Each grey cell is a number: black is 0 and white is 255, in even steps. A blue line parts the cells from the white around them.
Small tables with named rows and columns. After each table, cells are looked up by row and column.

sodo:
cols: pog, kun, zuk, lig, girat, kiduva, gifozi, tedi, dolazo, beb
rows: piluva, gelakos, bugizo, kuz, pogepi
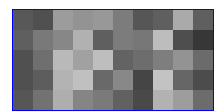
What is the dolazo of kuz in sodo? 102
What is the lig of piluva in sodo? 147
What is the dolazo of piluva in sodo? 170
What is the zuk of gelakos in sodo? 135
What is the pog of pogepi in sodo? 86
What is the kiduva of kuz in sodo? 136
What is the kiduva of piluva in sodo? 124
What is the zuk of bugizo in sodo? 185
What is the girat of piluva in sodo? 152
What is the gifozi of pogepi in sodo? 73
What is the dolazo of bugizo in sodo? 147
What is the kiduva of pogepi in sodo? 97
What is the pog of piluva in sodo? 88
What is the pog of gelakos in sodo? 95
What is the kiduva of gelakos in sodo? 124
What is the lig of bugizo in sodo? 161
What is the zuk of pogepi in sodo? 174
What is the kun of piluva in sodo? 80
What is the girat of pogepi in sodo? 122
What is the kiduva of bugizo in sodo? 99

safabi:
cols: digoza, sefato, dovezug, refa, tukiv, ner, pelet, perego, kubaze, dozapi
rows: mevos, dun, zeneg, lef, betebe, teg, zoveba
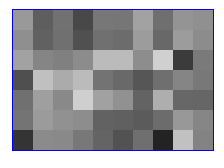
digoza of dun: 143
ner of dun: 108
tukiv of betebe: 161
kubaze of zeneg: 59
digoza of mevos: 153
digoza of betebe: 112
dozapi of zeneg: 122
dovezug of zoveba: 137
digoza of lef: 79
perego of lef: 111
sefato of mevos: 94
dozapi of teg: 134
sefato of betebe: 159
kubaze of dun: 156
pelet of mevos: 162
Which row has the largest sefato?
lef

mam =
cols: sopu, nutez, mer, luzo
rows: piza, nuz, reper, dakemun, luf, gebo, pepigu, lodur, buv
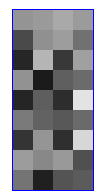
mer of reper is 56
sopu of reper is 38
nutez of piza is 154
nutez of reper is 181
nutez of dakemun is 27
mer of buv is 84
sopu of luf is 37
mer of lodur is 153
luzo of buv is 91
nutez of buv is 32
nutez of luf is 94
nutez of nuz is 144
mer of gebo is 88
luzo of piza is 155
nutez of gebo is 98
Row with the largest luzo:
luf

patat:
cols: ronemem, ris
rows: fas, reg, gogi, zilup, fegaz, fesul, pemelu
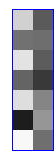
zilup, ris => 57
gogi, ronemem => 227
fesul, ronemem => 29
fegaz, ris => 133
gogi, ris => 92
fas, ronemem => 209
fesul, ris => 150
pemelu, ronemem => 248
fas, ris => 90
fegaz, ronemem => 222

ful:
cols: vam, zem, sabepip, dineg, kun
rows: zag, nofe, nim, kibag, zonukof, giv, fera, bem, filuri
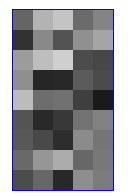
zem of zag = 179
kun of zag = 132
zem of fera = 73
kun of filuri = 124
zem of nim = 190
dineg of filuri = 142
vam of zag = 101
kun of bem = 120
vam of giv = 84
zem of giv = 41
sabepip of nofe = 83
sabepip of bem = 172
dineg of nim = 76
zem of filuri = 103
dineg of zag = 107
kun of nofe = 165
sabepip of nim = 207
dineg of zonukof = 63
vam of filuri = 76
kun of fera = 117

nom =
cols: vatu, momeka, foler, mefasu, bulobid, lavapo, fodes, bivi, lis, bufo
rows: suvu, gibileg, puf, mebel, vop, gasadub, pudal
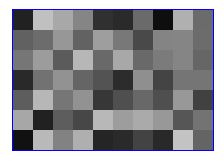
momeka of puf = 156
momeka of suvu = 192
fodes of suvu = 106
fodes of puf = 105
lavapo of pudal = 42
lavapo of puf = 168
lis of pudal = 195

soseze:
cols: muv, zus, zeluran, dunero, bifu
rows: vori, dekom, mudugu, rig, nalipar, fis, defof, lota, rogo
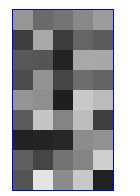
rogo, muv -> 84
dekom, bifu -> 91
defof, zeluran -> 39
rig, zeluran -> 70
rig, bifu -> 100
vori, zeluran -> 115
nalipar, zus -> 143
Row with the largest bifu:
lota

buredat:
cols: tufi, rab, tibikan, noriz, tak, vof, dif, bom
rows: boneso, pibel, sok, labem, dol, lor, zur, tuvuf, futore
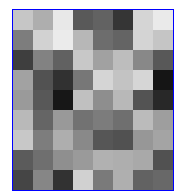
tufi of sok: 62
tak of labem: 213
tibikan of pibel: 235
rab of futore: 134
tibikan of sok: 97
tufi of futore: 69
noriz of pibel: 183
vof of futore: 175
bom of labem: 21
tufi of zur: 200
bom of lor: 158
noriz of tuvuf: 154
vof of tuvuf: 174
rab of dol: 88
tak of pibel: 109
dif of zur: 151
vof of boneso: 53
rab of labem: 82
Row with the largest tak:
labem

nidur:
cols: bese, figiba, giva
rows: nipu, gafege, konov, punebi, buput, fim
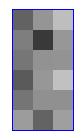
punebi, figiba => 151
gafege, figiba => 57
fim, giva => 159
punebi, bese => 90
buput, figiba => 144
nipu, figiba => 149
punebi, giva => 193
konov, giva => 147
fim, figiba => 99
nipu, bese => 98
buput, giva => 144
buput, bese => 117
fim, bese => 156
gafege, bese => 126
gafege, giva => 151
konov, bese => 118
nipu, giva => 190
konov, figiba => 146

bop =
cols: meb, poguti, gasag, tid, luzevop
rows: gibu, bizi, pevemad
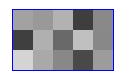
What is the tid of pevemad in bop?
73
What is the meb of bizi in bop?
63
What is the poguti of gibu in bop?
153
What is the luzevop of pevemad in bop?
156
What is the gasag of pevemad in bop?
136
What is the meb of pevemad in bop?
212
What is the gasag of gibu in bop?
178
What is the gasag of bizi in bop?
105
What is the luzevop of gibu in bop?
137
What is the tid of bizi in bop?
192
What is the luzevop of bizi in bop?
136
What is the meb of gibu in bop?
162
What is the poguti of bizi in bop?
176
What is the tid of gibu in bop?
62
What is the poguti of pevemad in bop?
169

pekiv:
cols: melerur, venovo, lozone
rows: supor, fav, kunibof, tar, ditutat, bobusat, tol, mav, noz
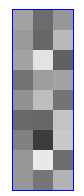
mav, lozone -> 109
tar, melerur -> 116
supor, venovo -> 108
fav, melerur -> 154
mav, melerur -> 151
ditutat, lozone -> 116
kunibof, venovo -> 227
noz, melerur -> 152
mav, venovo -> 233
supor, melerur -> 163
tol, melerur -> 129
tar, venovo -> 157
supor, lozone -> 151
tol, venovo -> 59
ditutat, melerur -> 146
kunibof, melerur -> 163
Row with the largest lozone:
tol

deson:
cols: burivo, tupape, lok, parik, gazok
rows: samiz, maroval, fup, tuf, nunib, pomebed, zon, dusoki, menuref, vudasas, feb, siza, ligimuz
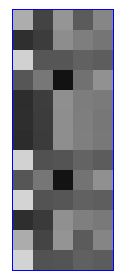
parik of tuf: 113
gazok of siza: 133
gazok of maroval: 117
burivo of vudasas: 212
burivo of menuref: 86
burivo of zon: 44
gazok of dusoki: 92
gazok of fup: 93
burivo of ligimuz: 211
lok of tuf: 18
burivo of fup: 209
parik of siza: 91
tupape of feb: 58
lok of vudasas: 86
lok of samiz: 149
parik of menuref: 115

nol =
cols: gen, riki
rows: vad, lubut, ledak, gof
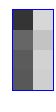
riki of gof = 207
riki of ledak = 210
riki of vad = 215
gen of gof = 88
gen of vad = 52
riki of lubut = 195
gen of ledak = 91
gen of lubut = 102

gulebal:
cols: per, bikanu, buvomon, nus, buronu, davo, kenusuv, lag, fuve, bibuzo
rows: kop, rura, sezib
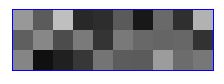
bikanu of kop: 91
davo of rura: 121
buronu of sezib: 116
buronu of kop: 45
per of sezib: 133
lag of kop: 105
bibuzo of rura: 50
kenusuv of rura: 104
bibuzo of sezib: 119
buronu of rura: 52
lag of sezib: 156
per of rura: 95
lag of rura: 101
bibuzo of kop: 178

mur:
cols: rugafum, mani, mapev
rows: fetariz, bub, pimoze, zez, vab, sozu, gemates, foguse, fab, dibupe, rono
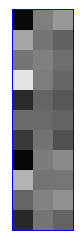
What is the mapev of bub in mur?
97
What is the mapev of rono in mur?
99
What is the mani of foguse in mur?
124
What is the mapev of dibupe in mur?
144
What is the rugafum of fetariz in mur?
9
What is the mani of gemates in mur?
114
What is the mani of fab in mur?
116
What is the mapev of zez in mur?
103
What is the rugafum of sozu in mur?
106
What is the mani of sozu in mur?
105
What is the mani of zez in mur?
125
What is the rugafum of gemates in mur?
57
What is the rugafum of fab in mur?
179
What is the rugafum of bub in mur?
166
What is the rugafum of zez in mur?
228
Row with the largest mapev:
fetariz

